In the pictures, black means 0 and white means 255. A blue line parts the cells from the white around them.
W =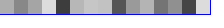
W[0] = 174
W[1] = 136
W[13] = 69
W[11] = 116
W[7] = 194

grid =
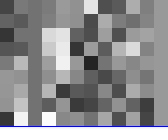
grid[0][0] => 69
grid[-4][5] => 135
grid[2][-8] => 227
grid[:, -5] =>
[79, 172, 158, 92, 116, 73, 136, 100, 167]
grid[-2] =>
[147, 195, 114, 93, 149, 58, 69, 100, 146, 98, 61, 153]
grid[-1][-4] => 79
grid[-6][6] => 156
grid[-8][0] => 99
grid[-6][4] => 234
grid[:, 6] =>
[228, 75, 78, 156, 36, 95, 83, 69, 115]
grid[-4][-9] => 143
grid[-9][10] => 127
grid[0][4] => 154
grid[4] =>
[122, 185, 114, 158, 241, 152, 36, 116, 152, 135, 150, 153]
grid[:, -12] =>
[69, 99, 53, 85, 122, 151, 150, 147, 54]
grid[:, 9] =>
[173, 111, 155, 219, 135, 142, 171, 98, 162]
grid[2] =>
[53, 114, 114, 217, 227, 97, 78, 158, 80, 155, 163, 153]
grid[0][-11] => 121
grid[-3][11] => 153
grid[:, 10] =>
[127, 132, 163, 131, 150, 117, 140, 61, 69]
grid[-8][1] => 89
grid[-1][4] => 136
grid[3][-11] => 89
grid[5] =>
[151, 146, 114, 143, 183, 135, 95, 73, 103, 142, 117, 153]

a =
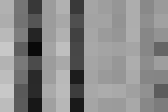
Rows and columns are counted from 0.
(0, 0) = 177
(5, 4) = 185
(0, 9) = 173
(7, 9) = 168
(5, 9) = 170
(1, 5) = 79
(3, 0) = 200
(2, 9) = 174
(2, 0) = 185
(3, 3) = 164
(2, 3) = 157
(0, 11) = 154
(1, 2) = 85
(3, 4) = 191
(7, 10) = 136
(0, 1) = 117
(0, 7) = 158
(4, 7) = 160
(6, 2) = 42
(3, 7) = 164
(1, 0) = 173
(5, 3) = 158
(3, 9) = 165
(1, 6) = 163
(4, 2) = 75
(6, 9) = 160
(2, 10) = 135
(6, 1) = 89

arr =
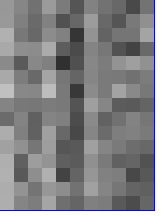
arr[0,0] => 152
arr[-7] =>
[107, 131, 96, 132, 128, 76, 138, 98, 113, 131, 118]
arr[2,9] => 117
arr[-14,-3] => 85
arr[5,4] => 118
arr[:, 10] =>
[115, 144, 164, 105, 145, 124, 120, 100, 118, 122, 104, 82, 88, 96, 102]
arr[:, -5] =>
[130, 156, 147, 132, 135, 134, 139, 159, 138, 134, 160, 144, 150, 161, 128]
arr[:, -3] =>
[104, 85, 117, 82, 147, 121, 163, 92, 113, 126, 122, 97, 126, 118, 89]
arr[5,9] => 113
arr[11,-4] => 122
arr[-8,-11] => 132
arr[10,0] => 161
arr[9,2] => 97
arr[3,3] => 171
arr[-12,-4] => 119
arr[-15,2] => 113
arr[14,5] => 101
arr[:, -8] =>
[155, 129, 140, 171, 128, 165, 189, 124, 132, 160, 158, 147, 176, 151, 165]
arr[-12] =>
[169, 142, 140, 171, 93, 75, 132, 119, 82, 67, 105]
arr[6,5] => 56
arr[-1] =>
[174, 133, 125, 165, 111, 101, 128, 124, 89, 76, 102]
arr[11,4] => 95
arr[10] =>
[161, 145, 118, 158, 86, 89, 160, 133, 122, 109, 104]
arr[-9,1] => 136
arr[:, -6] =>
[85, 103, 53, 75, 80, 101, 56, 84, 76, 72, 89, 91, 100, 114, 101]
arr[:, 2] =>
[113, 106, 104, 140, 136, 105, 135, 119, 96, 97, 118, 157, 142, 116, 125]
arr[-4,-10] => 96
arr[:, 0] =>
[152, 153, 177, 169, 138, 169, 192, 132, 107, 173, 161, 175, 177, 173, 174]
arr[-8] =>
[132, 120, 119, 124, 121, 84, 159, 134, 92, 90, 100]

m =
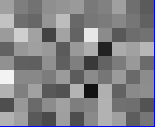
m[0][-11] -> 160
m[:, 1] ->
[126, 110, 207, 151, 96, 136, 127, 152, 161]
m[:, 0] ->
[160, 194, 155, 98, 145, 243, 178, 78, 178]
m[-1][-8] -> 74
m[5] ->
[243, 136, 136, 124, 155, 92, 139, 118, 155, 106, 140]
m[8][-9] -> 89
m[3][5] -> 153
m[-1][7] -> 178
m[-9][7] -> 129
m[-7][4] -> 163
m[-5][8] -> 124
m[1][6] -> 119
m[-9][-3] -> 160
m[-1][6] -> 138
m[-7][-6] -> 99
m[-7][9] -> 109
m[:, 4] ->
[148, 189, 163, 91, 95, 155, 82, 161, 159]
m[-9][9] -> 111
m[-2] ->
[78, 152, 106, 140, 161, 126, 131, 178, 113, 111, 83]
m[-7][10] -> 114
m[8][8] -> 160
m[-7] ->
[155, 207, 162, 67, 163, 99, 231, 139, 88, 109, 114]
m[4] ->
[145, 96, 95, 144, 95, 127, 57, 99, 124, 153, 107]
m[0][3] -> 143

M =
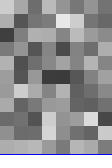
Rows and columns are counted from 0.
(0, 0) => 204
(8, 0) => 107
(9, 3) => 213
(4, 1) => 80
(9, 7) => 202
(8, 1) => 113
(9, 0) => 144
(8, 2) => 83
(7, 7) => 113
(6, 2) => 171
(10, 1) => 178
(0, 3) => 186
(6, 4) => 179
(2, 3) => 173
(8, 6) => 219
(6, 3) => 132
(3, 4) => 74
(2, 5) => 187
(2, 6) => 155
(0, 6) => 148
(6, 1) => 205
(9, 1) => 108
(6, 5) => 96
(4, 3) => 136
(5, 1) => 85
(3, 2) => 85
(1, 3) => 124
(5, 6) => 130
